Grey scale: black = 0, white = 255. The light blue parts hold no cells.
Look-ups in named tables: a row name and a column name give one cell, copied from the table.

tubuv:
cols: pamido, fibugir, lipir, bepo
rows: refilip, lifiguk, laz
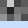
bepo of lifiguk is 111
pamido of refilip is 94
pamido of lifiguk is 111
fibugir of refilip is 203
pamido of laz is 147
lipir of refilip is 68
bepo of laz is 78
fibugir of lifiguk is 35
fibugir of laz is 92
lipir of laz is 133
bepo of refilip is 91
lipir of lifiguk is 117
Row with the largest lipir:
laz

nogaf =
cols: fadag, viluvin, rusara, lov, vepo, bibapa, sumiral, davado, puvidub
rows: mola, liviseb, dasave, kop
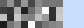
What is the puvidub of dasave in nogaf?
201
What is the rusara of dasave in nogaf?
201
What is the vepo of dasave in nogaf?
128
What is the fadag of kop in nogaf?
28
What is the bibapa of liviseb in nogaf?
152
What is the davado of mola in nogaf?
121
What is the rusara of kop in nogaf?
146
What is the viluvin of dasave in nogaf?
48
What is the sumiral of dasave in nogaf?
155
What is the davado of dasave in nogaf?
48
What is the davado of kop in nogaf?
133
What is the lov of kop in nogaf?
44
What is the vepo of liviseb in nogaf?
108
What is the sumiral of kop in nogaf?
119
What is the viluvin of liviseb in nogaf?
53
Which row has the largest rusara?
dasave

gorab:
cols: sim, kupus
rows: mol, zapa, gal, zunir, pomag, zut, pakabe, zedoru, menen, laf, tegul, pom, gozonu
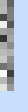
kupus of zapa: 125
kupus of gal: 128
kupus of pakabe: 139
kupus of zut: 165
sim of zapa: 184
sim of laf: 114
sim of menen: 199
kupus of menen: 144
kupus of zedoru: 176
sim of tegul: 248
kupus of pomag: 153
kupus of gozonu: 152
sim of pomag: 164
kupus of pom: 125
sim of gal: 73
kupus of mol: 98
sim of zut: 52
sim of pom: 184
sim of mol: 180
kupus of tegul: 64

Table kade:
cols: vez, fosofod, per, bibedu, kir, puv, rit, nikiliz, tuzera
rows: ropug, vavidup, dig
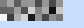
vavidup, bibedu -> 80
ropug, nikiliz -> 73
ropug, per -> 93
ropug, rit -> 150
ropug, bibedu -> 147
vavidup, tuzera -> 199
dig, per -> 175
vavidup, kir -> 209
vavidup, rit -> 169
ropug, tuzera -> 147
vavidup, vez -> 98
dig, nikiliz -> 142
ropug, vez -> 127
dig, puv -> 146
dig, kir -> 27
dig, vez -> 244
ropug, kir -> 151
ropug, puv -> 76

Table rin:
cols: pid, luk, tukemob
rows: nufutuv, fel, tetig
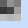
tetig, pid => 191
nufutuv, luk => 145
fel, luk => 69
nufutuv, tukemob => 126
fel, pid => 54
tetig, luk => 182
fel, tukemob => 159
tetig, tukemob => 189
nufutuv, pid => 96

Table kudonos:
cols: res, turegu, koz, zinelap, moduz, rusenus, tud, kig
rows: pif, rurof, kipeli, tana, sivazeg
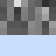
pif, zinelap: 150
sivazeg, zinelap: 90
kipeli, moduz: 102
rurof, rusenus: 136
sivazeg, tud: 86
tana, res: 140
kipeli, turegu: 126
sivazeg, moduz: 132
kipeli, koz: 69
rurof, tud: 177
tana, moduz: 140
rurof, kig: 80
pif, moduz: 105
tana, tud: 75
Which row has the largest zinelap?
pif

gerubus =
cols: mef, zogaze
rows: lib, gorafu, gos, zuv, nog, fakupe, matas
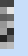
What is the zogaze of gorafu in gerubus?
227
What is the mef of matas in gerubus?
177
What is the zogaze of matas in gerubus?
187
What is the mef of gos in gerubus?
94
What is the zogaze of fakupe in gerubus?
97
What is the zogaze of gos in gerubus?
102
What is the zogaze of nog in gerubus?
45
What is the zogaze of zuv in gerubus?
189
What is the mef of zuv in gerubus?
150
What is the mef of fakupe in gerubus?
35
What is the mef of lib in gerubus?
68
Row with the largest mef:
matas

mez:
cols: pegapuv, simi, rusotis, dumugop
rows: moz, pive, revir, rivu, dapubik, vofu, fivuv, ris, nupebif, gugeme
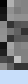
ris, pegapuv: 32
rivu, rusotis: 84
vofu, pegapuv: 147
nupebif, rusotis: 192
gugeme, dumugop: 54
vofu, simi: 53
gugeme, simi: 97
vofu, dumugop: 90
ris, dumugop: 129
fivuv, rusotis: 128
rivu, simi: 52
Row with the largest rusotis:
nupebif

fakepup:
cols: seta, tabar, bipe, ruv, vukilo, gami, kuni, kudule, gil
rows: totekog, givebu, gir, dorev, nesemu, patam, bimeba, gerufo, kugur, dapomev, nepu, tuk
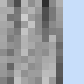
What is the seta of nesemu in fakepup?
162
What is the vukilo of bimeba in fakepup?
169
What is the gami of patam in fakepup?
159
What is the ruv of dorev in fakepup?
156
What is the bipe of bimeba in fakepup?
140
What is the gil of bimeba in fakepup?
105

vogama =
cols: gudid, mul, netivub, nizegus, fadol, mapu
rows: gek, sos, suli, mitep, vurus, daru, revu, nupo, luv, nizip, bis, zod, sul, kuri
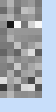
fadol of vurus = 150
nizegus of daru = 144
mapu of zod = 204
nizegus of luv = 147
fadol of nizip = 166
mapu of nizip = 184
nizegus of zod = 131
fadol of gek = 154
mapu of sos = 133
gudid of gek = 144
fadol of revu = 158
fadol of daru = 139
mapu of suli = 126
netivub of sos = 112
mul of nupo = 129

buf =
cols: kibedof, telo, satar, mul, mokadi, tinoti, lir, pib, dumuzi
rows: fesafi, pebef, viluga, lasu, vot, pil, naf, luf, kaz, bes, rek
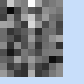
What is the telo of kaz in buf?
87
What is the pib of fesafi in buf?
122
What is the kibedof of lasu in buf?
163
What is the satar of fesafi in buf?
138
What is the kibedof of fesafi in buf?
93
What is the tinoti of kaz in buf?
117
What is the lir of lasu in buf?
76
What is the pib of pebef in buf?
132
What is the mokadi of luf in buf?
100
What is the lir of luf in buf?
120
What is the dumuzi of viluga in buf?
100
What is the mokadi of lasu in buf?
216
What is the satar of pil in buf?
50
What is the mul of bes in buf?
49
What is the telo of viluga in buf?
141
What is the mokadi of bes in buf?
131
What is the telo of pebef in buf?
9
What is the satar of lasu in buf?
99
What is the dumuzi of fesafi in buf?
134
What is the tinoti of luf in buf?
73

